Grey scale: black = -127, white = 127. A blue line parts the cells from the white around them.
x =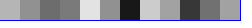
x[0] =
53
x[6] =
-103
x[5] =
17
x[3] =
-5

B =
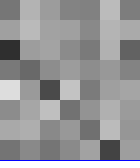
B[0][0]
-9
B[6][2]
9
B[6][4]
-15
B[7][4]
34
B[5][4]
19
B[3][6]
3
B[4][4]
-4
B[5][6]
27
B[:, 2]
[28, 34, 35, 13, -53, 63, 9, -10]
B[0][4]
1
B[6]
[41, 46, 9, 24, -15, 59, 22]
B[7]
[-11, 9, -10, 10, 34, -60, 30]
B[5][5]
48
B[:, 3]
[3, 32, 11, 28, 67, -13, 24, 10]
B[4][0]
93
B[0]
[-9, 51, 28, 3, 1, 59, -2]
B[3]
[-6, -22, 13, 28, 13, 24, 3]

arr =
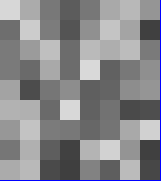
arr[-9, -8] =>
87
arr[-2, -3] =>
82
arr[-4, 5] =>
-13
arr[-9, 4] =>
-8
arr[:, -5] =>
[-35, -43, -19, -19, 13, 88, -7, -62, -64]
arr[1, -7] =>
76
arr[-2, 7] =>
-63
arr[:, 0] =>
[87, -17, -5, -5, 35, 50, 23, -9, 43]
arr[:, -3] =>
[41, 68, 46, -30, -27, -13, -11, 82, -33]
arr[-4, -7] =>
48
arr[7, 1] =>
48
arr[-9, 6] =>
56
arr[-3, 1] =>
67
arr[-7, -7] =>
27
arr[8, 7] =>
-56
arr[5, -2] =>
-53
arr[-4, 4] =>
-30

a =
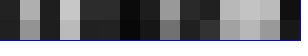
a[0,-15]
-93
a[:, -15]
[-93, -95]
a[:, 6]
[-116, -119]
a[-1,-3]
55
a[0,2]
-97
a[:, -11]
[-83, -94]
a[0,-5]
-95
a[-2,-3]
67
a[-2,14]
-111
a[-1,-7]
-14

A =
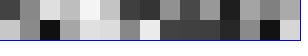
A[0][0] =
-60
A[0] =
[-60, 8, 95, 62, 116, 68, -64, -75, 17, -55, 24, -97, 36, 0, 42]
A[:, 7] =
[-75, 107]
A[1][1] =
10
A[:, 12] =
[36, 10]
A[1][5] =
92
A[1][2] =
-111
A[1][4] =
96
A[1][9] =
-63

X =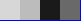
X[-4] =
87
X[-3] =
60

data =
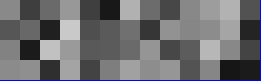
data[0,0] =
9
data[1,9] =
6
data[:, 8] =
[-56, 18, -56, 22]
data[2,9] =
-35
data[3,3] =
36
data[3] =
[11, 15, -80, 36, -60, -1, 33, 13, 22, -44, 6, -105, -100]
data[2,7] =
21
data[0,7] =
-19
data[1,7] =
-73
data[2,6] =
-21
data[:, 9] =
[8, 6, -35, -44]
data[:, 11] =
[50, 37, 8, -105]

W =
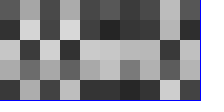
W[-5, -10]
-38
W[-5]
[-38, 38, -54, 43, -56, -40, -68, -54, 60, -41]
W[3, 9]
52
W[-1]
[-70, 45, -61, 62, -75, -74, -88, -75, 78, -60]
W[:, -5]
[-40, -90, 71, 64, -74]
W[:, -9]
[38, 85, -68, -19, 45]
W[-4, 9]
-81
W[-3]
[70, -68, 81, -77, 74, 71, 57, 56, -70, 64]
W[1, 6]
-73
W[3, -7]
-30
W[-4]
[-77, 85, -59, 88, -63, -90, -73, -69, 54, -81]
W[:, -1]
[-41, -81, 64, 52, -60]
